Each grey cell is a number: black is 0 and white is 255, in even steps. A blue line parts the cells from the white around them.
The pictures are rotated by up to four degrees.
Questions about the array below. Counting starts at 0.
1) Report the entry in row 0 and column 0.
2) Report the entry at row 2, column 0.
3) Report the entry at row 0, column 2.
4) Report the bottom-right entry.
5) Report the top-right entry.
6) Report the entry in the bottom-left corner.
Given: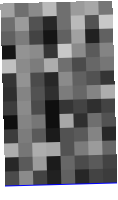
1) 161
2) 97
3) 139
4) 60
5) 118
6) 75

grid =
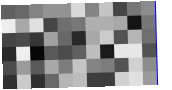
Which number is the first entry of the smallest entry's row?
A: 41
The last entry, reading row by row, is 155
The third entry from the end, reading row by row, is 209
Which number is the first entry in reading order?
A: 96
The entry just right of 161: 104
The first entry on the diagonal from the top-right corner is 140
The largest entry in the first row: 216
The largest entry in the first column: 238
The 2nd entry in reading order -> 104
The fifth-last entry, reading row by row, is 61
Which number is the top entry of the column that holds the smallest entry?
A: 132
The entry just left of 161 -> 54
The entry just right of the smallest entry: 89
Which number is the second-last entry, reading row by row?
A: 224
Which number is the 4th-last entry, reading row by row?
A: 61
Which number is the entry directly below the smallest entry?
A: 89
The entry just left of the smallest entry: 238
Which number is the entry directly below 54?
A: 7
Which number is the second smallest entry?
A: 19
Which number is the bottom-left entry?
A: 48

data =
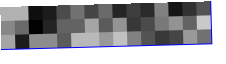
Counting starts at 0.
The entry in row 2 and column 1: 28
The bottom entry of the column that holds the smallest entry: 141
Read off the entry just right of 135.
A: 106
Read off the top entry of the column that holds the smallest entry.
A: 14
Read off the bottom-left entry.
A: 165
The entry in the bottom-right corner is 113
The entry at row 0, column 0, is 177
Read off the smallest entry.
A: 1
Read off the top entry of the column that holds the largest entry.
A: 83
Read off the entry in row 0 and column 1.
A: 177
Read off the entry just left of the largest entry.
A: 99
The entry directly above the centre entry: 106
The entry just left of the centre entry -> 165

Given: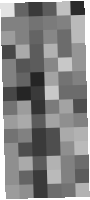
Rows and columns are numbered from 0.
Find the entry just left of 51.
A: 156
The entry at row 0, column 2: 58
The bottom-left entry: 156
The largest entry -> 227
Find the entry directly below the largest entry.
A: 129
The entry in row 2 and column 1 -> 129
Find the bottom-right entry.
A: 178
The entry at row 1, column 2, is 115
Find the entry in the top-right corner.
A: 43
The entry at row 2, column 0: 156
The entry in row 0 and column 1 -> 100

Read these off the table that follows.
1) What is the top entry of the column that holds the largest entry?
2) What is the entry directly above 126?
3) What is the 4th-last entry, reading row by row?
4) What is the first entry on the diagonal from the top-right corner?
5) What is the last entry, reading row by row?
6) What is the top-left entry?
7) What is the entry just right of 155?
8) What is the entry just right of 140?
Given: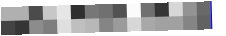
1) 251
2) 199
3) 161
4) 105
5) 98
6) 176
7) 215
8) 126
